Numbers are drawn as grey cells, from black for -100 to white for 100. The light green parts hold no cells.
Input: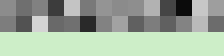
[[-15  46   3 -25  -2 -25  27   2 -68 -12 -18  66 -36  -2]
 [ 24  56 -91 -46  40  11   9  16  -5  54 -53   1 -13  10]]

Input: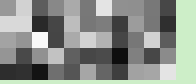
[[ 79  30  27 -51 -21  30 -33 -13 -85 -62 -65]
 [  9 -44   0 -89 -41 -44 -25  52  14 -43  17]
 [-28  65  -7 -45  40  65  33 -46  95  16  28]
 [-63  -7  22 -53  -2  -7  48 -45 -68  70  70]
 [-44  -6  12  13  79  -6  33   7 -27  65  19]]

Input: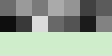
[[  2 -79 -35 -19  72 -55 -88]
 [-29 -49  15  33  -5  21 -15]]

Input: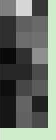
[[-42 -24 -82]
 [-76 -21 -82]
 [-29 -44 -88]
 [-40 -70 -70]
 [ 11 -62 -92]
 [-12 -15 -64]
 [-18 -25 -64]
 [-57  68   0]]

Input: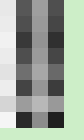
[[-76  10 -68  92]
 [ 20  44  22  67]
 [-53  18 -47  86]
 [-18  31 -13  77]
 [-45  21 -39  84]
 [-62  15 -55  89]
 [-45  21 -38  84]
 [-38  24 -32  82]]

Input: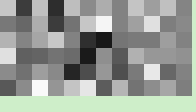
[[ -2  31  10  -9  43 -28  80  54  17  95   8 -31]
 [  1 -19  81  -4 -37  19 -40 -72   7  23 -11   9]
 [ 13  18  19  38 -31  11 -80 -17 -10 -21 -24  76]
 [  2  24  -6  -5  -8 -82 -63   1  57  31   4  39]
 [  6  -2  74  25   1  91  55 -10 -52  35 -19  -7]
 [  4  50  24  54   1  35   8  48 -65  50 -53  55]]

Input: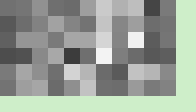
[[  3  -4  20 -15 -13  51  12 -18  31  24 -10]
 [  6  42  51 -30 -16  41  65 -14  11  31  -5]
 [-26 -32 -16  -2  90 -13 -53  32   6 -36 -40]
 [ -8 -29  89   4  68  31  30  -6  17  17 -25]
 [ -9 -15  24   5  54  -9   4  28   2 -15 -31]
 [ -5 -47  48  38  58  23 -16 -12  14  -8 -11]]

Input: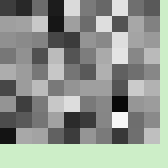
[[ 50 -13 -56  -4  17 -53 -24  28  32 -85]
 [  8 -14  94   5 -54 -66  27  -8 -30 -40]
 [ 22  18 -94   6  -5  73  56  -4 -51  16]
 [ 40  59 -34  25  25  16  -5  47  22 -44]
 [  6 -13 -25  38 -30  -8  56  -7  22  36]
 [ 46   6  79  33  -2 -34  47 -37  14  -7]
 [ 20  29  74   7  16 -54 -45   3   8  13]
 [  1  31 -35  74 -15  25 -83  57  27  25]
 [-30 -13  77 -19  -4  71 -78 -15 -69 -52]]
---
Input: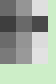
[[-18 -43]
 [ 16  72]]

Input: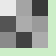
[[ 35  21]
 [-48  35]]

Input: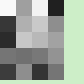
[[38 58]
 [56 44]]

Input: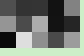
[[-41  35]
 [ 74  12]]

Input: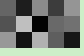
[[ 50 -98]
 [-86  39]]

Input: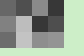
[[ 48 -57]
 [ 53  11]]

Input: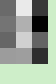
[[ 37 -98]
 [ 62 -21]]
